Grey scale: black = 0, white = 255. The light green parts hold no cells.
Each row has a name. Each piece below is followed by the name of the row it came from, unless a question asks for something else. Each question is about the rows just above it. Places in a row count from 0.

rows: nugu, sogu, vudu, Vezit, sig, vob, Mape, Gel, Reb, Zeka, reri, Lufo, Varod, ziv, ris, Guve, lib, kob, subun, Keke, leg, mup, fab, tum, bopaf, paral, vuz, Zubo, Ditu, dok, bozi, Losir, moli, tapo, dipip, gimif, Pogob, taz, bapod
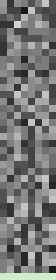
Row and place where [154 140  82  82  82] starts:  vob, 1
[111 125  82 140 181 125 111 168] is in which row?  Guve
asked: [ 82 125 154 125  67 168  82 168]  subun
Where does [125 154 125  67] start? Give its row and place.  subun, 1
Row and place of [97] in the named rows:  dok, 4
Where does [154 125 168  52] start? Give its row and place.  moli, 0
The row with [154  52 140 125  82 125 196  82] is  nugu

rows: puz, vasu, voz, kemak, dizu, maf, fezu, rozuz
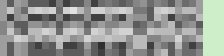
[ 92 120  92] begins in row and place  rozuz, 7
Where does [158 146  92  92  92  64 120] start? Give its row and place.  puz, 2
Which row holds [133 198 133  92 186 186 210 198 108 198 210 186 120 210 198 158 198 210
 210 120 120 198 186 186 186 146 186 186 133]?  dizu
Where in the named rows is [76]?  rozuz, 17
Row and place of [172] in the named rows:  maf, 7

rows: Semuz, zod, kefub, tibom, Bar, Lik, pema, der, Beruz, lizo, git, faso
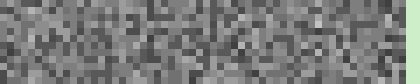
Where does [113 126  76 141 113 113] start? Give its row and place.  git, 20
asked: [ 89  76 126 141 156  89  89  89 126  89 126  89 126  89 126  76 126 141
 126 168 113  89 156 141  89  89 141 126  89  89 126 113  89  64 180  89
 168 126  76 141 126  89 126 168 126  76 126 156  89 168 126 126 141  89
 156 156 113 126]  pema
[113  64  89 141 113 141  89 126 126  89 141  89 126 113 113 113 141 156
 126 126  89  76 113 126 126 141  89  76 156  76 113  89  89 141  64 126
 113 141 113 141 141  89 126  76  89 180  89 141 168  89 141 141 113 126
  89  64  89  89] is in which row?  der
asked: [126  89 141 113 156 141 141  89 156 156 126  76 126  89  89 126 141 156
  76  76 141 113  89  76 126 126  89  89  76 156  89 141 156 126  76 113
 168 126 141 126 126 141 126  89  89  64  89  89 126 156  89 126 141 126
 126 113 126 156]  Bar
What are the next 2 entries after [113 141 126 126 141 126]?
[126 141]
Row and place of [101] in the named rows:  git, 12

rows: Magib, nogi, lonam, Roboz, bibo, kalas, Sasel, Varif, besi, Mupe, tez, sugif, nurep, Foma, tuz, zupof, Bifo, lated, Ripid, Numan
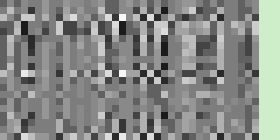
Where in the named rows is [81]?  nogi, 21
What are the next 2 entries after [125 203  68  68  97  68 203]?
[68 97]
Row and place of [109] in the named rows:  Mupe, 34
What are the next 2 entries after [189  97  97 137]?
[137  68]
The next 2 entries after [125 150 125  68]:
[ 54 125]

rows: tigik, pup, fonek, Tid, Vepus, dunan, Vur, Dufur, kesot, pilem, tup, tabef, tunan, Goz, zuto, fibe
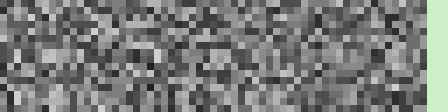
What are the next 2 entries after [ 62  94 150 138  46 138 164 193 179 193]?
[110  94]
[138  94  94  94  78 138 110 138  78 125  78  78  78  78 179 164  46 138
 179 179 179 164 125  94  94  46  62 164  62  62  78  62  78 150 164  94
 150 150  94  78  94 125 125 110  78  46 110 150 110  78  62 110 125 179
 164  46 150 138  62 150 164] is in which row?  Tid

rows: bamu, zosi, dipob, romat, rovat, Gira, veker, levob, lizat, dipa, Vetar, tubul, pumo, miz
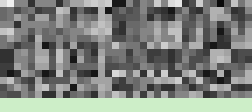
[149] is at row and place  levob, 3
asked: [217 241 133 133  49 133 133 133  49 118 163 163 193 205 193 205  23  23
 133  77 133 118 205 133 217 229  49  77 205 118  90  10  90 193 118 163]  bamu
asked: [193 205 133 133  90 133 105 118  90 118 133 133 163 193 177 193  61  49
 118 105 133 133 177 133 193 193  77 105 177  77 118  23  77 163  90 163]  rovat
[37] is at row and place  Vetar, 32
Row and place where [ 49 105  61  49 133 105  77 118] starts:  dipob, 21
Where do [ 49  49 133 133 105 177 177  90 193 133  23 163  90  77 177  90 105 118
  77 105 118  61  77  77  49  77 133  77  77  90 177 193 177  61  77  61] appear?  lizat

